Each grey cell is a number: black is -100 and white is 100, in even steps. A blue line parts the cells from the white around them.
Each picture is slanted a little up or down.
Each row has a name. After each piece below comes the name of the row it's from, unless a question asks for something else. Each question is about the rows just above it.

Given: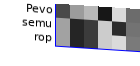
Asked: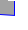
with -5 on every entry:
[22]
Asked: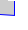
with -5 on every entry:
[55]

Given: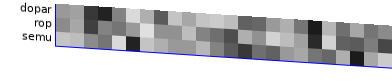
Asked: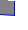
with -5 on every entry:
[-2]
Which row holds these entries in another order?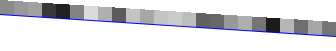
dopar
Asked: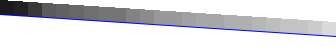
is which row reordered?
dopar
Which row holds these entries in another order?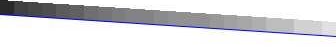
rop

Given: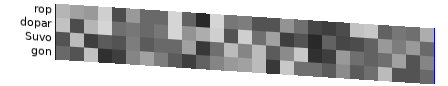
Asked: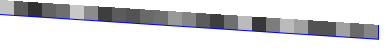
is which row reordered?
gon
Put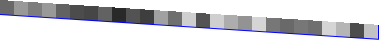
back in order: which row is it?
dopar
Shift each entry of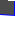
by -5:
[-45]
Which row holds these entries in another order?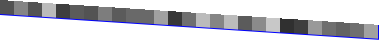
Suvo
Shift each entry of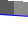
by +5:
[-24  14]
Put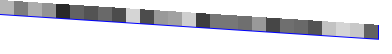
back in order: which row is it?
rop
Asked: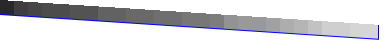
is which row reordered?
dopar

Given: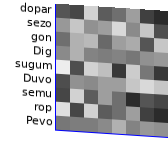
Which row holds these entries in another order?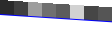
dopar
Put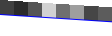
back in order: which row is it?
dopar
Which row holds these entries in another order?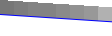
Dig
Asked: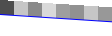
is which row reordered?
sezo

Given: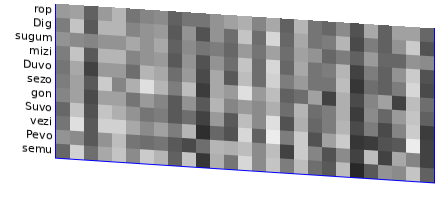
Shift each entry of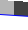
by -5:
[ 37 -53]
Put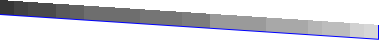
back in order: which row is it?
Duvo
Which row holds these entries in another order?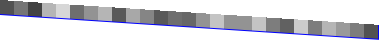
mizi
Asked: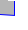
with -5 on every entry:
[37]
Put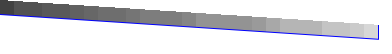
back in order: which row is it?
mizi
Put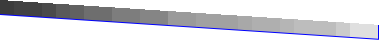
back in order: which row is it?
sezo

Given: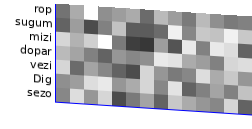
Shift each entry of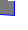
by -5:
[-9]
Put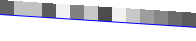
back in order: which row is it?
sugum
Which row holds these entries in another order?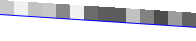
sugum
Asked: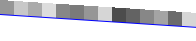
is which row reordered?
vezi
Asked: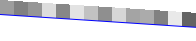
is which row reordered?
Dig

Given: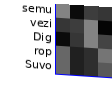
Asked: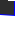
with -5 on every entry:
[-69]
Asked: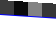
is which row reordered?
semu
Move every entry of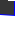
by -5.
[-63]
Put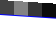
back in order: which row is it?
Dig
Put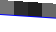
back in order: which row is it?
rop

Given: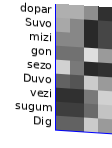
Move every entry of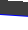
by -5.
[-56 -56]
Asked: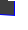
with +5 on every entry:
[-46]
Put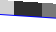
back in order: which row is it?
vezi
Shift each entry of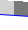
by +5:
[69  0]

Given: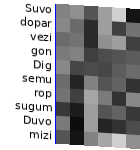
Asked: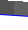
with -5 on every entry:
[-39 -27]
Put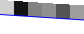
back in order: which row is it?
Suvo
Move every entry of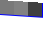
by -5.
[ -9  -3 -55]
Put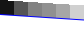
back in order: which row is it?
mizi
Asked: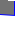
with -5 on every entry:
[-15]
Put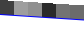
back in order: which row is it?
vezi
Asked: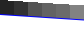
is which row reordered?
semu

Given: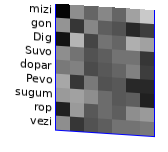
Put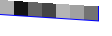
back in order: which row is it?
Dig
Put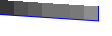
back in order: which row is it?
vezi
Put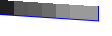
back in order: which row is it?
rop

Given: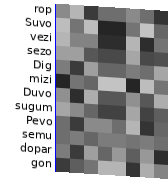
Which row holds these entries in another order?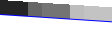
mizi
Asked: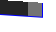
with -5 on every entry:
[-76 -76 -14]
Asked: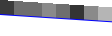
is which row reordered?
rop
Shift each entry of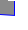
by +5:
[13]
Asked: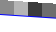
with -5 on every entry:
[  3  37 -59 -19]
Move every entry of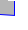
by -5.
[37]

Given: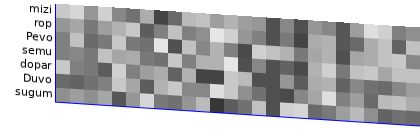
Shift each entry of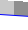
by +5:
[62 17]
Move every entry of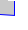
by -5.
[52]
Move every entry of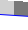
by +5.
[68  0]
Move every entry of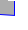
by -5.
[30]
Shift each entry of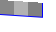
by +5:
[11 45  5]
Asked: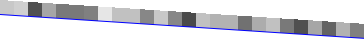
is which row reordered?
semu

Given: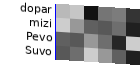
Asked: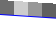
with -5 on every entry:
[-19  56  14 -30]
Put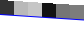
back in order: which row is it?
dopar
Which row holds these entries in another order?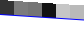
dopar
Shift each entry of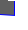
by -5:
[-30]
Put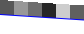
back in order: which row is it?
Pevo
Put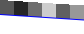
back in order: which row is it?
Pevo

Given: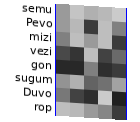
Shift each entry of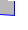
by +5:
[49]
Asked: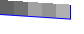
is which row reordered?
sugum
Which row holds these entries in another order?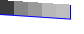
rop
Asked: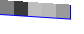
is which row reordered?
Pevo
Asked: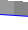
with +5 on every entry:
[26 10]

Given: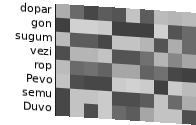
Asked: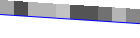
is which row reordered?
vezi
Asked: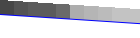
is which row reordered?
sugum
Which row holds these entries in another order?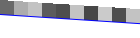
semu
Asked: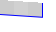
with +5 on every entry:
[64 69 64]
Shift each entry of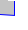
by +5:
[58]

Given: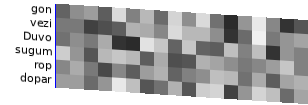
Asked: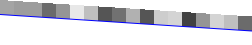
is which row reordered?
dopar
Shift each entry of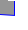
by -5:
[12]

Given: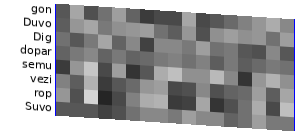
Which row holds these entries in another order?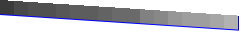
vezi
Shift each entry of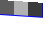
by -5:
[-32  35 -59]
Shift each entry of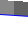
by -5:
[  2 -27]
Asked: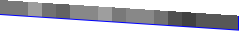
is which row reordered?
Suvo
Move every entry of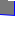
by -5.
[-10]
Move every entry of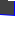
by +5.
[-44]

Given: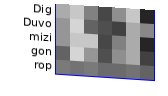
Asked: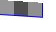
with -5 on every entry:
[ 13 -43   7]
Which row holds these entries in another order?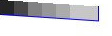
mizi
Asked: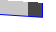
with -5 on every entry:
[ 51  51 -49]
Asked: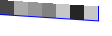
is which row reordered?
mizi
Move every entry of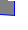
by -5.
[-4]
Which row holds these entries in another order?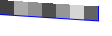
gon

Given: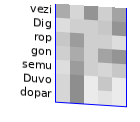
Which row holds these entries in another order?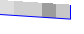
rop
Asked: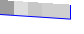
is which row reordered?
rop
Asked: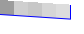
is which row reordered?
semu
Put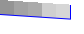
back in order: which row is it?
vezi
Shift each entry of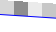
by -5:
[63  6 79 51]
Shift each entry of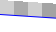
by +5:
[67 39 67 33]

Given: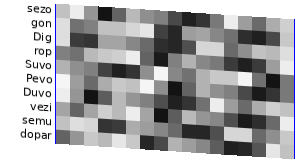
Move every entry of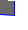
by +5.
[-12]
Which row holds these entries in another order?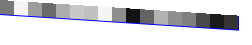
Pevo
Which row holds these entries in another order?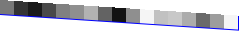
Pevo

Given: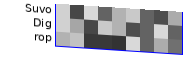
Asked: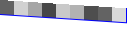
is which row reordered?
Dig
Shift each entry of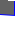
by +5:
[-17]
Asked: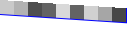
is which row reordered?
Dig
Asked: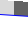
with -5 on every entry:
[ 65 -27]
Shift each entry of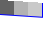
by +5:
[-17  45  63]
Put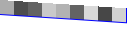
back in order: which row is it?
Suvo
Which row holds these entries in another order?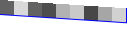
Dig

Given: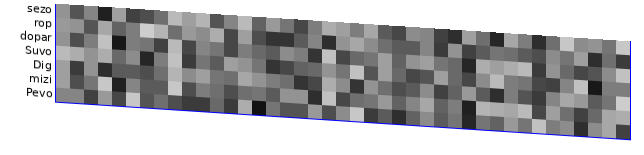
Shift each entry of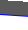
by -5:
[-34 -34]
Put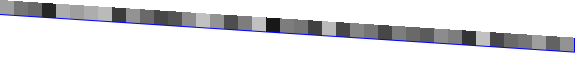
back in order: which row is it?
dopar
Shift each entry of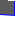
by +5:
[-24]
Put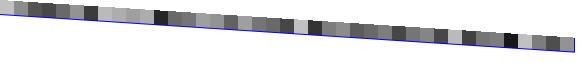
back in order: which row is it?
dopar
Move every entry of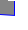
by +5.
[9]
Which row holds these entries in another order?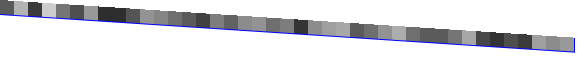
Dig
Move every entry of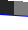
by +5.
[-65   3]

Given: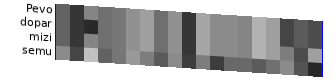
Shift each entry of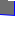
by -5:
[-18]
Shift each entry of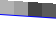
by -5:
[ 35  20 -51 -34]
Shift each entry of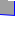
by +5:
[30]
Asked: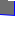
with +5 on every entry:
[-8]
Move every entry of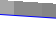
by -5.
[25  4  4 -1]

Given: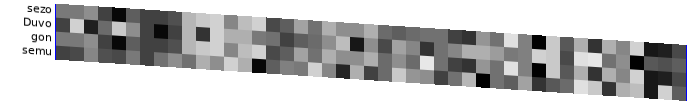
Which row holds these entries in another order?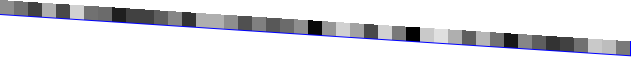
sezo
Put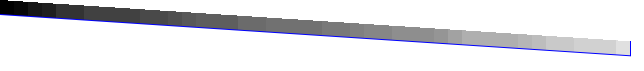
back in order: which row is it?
sezo
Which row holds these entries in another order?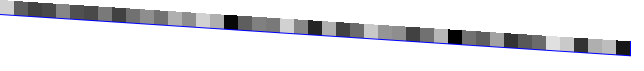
semu
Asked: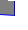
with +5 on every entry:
[5]
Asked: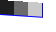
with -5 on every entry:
[-81 -21  53]
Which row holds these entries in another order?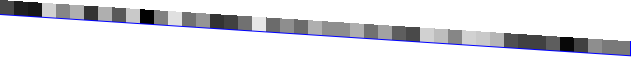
gon

